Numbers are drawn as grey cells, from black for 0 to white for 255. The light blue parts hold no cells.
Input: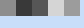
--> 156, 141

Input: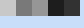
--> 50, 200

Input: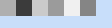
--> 133, 175

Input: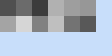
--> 151, 164

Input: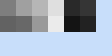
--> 53, 98

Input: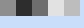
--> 189, 142

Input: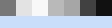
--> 17, 119

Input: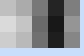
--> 126, 205
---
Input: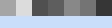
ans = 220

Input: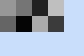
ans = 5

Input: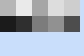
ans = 47

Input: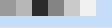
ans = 182

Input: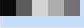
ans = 92

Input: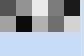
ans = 13

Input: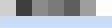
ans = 62

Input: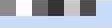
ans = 251
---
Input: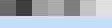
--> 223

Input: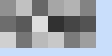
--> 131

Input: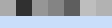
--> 178

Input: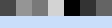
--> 100

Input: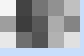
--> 192

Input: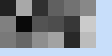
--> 136

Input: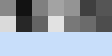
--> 85

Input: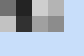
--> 180

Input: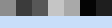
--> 30
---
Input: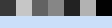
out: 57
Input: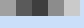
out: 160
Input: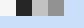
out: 246
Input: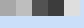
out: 168
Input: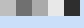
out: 189
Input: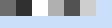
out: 108
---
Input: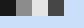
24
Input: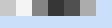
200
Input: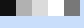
17
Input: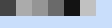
68
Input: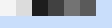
244
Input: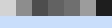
211
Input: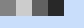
130
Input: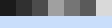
27
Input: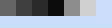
100
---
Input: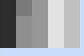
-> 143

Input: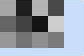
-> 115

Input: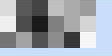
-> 163

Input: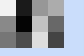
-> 76

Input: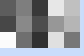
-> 111

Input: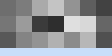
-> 132

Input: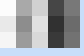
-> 155

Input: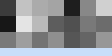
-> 158

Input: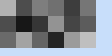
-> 163
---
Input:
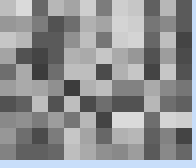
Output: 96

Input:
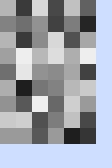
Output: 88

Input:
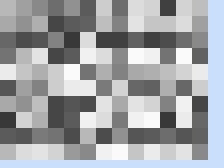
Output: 227

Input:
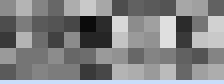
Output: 132

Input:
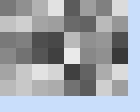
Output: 178
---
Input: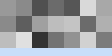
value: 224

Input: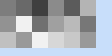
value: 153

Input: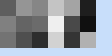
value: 79

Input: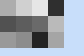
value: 140

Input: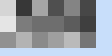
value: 179

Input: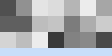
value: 189

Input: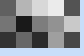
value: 103

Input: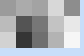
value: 53

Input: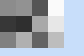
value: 176

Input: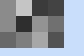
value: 126
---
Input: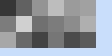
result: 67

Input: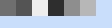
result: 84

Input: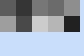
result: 53

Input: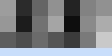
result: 28

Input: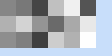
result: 69

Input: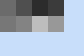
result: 59
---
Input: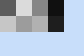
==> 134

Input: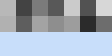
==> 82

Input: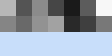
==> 92

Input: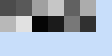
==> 97

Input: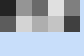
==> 224

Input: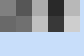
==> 41
